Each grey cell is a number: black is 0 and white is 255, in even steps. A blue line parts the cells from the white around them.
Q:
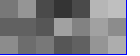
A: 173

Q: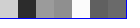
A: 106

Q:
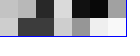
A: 249

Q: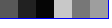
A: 158

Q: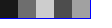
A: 161

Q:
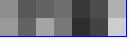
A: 205

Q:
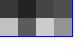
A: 147

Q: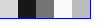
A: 187
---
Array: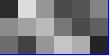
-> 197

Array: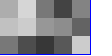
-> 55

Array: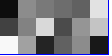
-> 97

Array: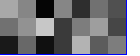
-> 179

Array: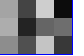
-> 80

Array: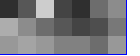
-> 129

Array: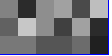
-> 85
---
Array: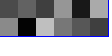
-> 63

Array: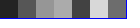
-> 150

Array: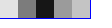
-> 22

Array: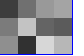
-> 153

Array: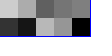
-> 96

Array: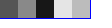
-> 23

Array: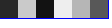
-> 18

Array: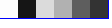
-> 219

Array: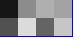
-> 175

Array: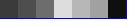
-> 109
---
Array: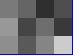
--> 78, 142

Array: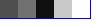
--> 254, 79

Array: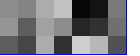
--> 121, 93

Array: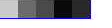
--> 41, 202

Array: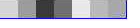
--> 168, 213

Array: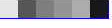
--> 24, 229

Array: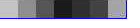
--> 165, 195

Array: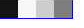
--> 125, 19

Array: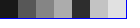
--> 225, 24

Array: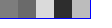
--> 188, 125
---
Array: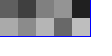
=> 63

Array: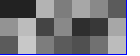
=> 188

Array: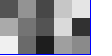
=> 116

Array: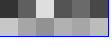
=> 95

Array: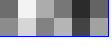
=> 243

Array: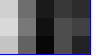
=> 120

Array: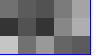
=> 82
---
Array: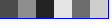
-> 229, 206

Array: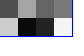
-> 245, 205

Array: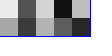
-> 236, 212

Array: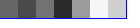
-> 247, 208

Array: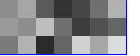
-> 220, 209

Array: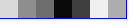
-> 240, 217

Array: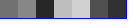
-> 209, 190
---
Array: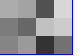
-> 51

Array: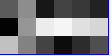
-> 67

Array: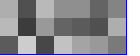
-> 71

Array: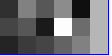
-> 69

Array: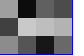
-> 23

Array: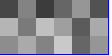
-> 131
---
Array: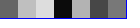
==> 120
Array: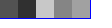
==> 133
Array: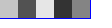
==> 132
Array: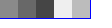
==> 138
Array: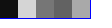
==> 118
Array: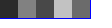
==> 107
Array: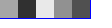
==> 145
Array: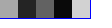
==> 98
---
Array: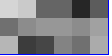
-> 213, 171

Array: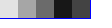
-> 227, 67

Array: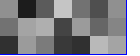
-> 144, 164

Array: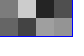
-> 124, 148

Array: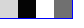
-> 215, 112

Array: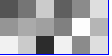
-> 84, 222
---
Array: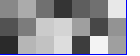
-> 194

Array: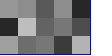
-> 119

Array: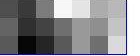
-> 37

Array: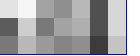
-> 154

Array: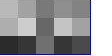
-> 112

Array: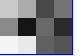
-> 96

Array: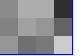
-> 120

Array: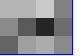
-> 171

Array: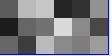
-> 186

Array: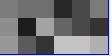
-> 51
